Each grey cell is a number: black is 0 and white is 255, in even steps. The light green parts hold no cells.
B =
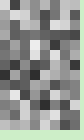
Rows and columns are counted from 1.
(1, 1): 217
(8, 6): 175
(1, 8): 189
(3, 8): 143
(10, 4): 150
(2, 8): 89
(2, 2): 219
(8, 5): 198
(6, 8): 173
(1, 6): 121
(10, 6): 213
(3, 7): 211
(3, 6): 222
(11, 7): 75
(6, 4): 224
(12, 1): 147
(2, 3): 210
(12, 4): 145
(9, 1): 108
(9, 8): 130
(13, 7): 80
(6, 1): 117
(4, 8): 72
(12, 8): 114
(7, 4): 79
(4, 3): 107
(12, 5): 189
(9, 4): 168
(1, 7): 194
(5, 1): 106
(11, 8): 212
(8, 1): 50

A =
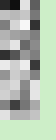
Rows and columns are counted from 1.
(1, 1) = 40
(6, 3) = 152
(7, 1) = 234
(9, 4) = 227
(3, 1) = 126
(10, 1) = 208
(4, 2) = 162
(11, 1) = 131
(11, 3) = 118
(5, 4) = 139
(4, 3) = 154
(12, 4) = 195
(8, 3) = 185
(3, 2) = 213
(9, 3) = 138
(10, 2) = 185

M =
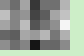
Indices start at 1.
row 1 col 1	139
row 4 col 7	176
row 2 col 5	93
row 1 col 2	109
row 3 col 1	164
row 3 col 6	143
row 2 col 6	165
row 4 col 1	102
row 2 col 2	133

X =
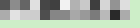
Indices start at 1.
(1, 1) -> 84
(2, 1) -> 172
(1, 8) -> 178
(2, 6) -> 134
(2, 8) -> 168
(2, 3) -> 206
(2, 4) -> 205
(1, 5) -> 70

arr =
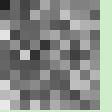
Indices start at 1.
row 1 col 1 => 30
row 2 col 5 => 129
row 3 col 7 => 81
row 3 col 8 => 196
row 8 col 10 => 180
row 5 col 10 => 119
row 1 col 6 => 123
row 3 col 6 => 89
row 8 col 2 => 129
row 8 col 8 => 186
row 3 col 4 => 98
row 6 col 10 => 139
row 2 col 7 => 193
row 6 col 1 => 98
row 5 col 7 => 173
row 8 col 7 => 105
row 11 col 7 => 143
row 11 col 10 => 125
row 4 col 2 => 70
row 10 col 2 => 192
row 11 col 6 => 173
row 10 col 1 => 185
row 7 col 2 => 87
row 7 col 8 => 97
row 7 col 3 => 82
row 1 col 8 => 128
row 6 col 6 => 160
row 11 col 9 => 96
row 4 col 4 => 100
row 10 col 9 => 152
